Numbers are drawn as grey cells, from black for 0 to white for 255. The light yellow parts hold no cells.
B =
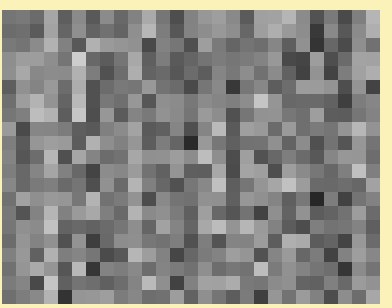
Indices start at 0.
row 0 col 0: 117
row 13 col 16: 96
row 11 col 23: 103
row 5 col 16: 56
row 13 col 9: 147
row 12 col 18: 149
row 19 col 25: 155
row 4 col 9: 174
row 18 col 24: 54
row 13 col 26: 130
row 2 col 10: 73
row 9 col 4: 154
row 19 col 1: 133
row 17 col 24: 130
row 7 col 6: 78
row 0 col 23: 122
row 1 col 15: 152
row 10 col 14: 189
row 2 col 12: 118
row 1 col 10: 183
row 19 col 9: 132
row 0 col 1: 121
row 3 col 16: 118
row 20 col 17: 123
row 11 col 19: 78
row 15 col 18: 154
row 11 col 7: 140
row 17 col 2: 97
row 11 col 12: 148
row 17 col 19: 133
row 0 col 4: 94
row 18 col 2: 170
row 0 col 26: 181
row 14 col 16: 85
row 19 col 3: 196
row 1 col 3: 163
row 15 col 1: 144

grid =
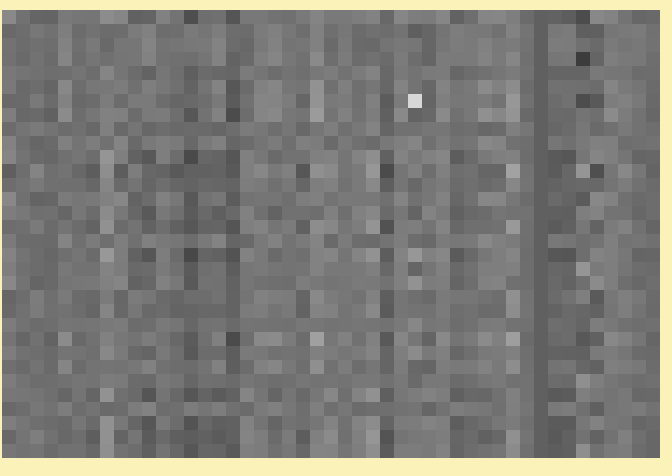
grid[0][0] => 137
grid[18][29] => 101
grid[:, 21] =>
[121, 110, 118, 113, 111, 116, 102, 116, 104, 127, 114, 87, 102, 125, 113, 97, 122, 111, 116, 125, 101, 99, 119, 108, 113, 110, 118, 105, 110, 111, 93, 104]
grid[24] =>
[125, 113, 110, 106, 116, 115, 111, 136, 122, 105, 101, 121, 110, 89, 108, 108, 93, 122, 120, 113, 115, 113, 128, 124, 118, 123, 132, 101, 126, 139, 121, 128, 103, 111, 121, 123, 128, 111, 96, 99, 98, 97, 122, 124, 118, 107, 106]
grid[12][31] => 123
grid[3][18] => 126
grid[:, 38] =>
[96, 96, 96, 96, 96, 96, 96, 96, 96, 96, 96, 96, 96, 96, 96, 96, 96, 96, 96, 96, 96, 96, 96, 96, 96, 96, 96, 96, 96, 96, 96, 96]
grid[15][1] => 111
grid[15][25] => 125
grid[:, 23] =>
[121, 111, 106, 110, 124, 112, 121, 116, 126, 106, 130, 138, 129, 115, 128, 135, 106, 133, 120, 116, 123, 129, 115, 119, 124, 113, 117, 135, 111, 131, 139, 131]
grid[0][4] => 121
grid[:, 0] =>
[137, 105, 114, 113, 120, 121, 105, 126, 108, 130, 133, 95, 109, 136, 125, 109, 122, 131, 126, 136, 102, 105, 124, 116, 125, 111, 124, 119, 105, 126, 104, 118]
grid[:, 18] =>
[120, 123, 121, 126, 117, 129, 133, 133, 119, 116, 119, 135, 122, 117, 112, 131, 121, 121, 121, 113, 129, 125, 115, 137, 120, 129, 114, 117, 122, 116, 125, 124]
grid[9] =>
[130, 111, 102, 106, 128, 116, 125, 113, 132, 105, 121, 126, 122, 104, 121, 128, 102, 108, 116, 123, 111, 127, 124, 106, 121, 112, 107, 120, 127, 133, 112, 123, 114, 117, 136, 132, 113, 110, 96, 118, 112, 121, 128, 127, 110, 112, 114]
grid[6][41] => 77
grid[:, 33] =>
[110, 121, 122, 122, 109, 121, 120, 120, 111, 117, 106, 113, 111, 113, 105, 111, 121, 105, 113, 110, 118, 113, 113, 122, 111, 122, 111, 104, 121, 104, 107, 109]
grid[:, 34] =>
[133, 120, 129, 131, 113, 139, 123, 144, 104, 136, 121, 102, 106, 135, 108, 111, 136, 119, 126, 129, 114, 107, 122, 139, 121, 130, 118, 103, 119, 110, 97, 113]
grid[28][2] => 119
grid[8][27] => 101
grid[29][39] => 91
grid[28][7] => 106
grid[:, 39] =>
[98, 120, 124, 118, 101, 113, 108, 106, 103, 118, 90, 91, 99, 106, 96, 91, 120, 87, 103, 105, 107, 99, 110, 106, 99, 115, 108, 90, 121, 91, 89, 93]
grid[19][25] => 122
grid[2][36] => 123
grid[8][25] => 120
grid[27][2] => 116
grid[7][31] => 138
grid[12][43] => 116
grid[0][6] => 117
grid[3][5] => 109
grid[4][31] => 123
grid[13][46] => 109
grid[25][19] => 134
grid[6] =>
[105, 106, 121, 107, 130, 105, 108, 124, 108, 122, 122, 109, 102, 105, 110, 121, 91, 113, 133, 132, 124, 102, 147, 121, 123, 112, 128, 92, 123, 215, 101, 127, 119, 120, 123, 115, 151, 113, 96, 108, 113, 77, 89, 125, 129, 121, 105]
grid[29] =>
[126, 118, 111, 108, 105, 118, 106, 145, 120, 102, 86, 121, 108, 83, 103, 95, 97, 130, 116, 101, 114, 111, 118, 131, 113, 131, 140, 100, 123, 124, 131, 127, 94, 104, 110, 119, 123, 112, 96, 91, 91, 119, 130, 119, 117, 102, 106]

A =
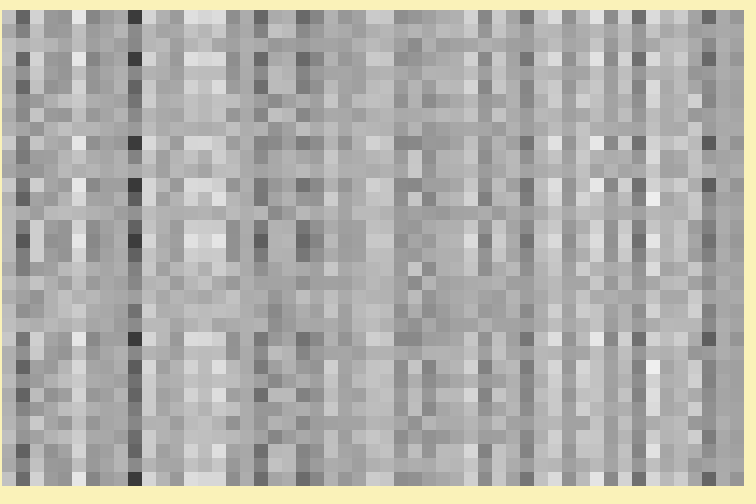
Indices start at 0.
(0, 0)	191
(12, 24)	149
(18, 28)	154
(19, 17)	175
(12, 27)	198
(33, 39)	219
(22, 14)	188
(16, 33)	220
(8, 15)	176
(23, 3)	164
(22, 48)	183
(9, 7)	161
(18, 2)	156
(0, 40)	144
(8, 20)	162
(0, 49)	164
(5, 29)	180
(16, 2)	206
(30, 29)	162
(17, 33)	200
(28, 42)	184
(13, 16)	182
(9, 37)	117
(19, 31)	161
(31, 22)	146
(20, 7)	171
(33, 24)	151
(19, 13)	183
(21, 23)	196
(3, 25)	162
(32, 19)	194
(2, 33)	166
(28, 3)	168
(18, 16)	188
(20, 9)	159
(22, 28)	156
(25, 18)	122
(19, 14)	193
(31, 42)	195
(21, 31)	156
